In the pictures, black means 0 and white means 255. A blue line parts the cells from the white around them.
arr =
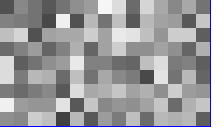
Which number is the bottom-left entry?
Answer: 143
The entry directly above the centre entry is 162
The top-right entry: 115
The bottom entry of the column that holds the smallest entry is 65
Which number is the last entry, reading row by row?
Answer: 94
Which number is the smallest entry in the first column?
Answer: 81
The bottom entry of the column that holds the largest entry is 156
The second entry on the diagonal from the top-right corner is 88
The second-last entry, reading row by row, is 184
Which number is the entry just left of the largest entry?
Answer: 156
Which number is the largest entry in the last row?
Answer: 205
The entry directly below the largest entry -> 115
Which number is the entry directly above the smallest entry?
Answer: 227
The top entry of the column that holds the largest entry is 246
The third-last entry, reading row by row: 176
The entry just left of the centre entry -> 129
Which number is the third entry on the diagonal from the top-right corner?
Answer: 205
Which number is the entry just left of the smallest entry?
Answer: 191
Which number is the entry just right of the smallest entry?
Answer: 184
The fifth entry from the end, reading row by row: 107
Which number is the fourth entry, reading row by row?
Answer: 88
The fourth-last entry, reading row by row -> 184
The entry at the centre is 129
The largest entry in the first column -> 240
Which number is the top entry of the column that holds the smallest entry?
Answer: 115
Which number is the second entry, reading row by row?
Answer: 136

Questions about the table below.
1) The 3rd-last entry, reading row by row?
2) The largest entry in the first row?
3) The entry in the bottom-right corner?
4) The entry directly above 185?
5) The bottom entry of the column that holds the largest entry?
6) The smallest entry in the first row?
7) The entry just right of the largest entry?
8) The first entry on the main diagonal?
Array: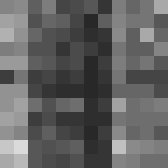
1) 125
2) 169
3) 110
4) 218
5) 185
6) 53
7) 87
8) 132

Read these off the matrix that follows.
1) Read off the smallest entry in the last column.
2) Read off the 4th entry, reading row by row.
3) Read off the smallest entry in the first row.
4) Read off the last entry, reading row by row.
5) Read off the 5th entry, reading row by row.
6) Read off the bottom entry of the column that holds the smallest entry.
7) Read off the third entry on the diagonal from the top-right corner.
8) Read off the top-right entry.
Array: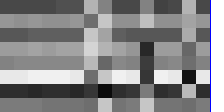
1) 46
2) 72
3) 66
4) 123
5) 80
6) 198
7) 87
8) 72

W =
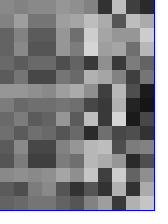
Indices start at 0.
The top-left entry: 137
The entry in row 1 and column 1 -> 158
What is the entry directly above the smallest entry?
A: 27
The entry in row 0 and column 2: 137
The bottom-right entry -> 197
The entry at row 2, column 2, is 91
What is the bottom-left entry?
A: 99
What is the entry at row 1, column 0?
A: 130
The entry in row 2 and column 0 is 99
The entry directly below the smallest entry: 71
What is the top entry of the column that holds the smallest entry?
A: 42
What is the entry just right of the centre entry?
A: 71
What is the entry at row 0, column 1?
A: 130
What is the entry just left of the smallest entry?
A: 35
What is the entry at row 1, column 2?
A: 117
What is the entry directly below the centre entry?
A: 91
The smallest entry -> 21
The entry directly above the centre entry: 171

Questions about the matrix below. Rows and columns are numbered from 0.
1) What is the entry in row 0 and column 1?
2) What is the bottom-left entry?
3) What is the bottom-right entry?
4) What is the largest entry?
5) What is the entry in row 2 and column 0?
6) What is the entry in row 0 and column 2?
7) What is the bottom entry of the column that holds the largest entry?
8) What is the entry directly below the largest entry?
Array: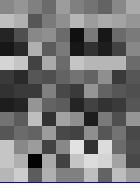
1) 149
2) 182
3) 156
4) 226
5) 36
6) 128
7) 128
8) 197

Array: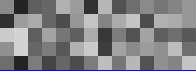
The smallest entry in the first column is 49
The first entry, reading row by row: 138
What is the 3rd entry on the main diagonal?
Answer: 94
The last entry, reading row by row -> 196
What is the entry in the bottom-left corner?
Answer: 110
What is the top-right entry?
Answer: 150
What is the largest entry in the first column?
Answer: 203
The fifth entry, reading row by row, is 177
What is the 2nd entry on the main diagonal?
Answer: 156

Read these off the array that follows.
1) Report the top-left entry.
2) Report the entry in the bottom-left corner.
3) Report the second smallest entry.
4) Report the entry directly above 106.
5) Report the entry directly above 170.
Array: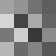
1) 162
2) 183
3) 68
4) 206
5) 114

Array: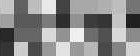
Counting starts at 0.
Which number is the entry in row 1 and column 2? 89
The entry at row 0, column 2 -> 190
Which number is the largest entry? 239
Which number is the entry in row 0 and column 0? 197
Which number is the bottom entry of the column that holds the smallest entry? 211
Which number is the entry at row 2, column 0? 40
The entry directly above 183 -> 109
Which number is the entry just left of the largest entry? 146
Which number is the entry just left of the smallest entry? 197
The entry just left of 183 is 153
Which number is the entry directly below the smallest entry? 138
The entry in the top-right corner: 116
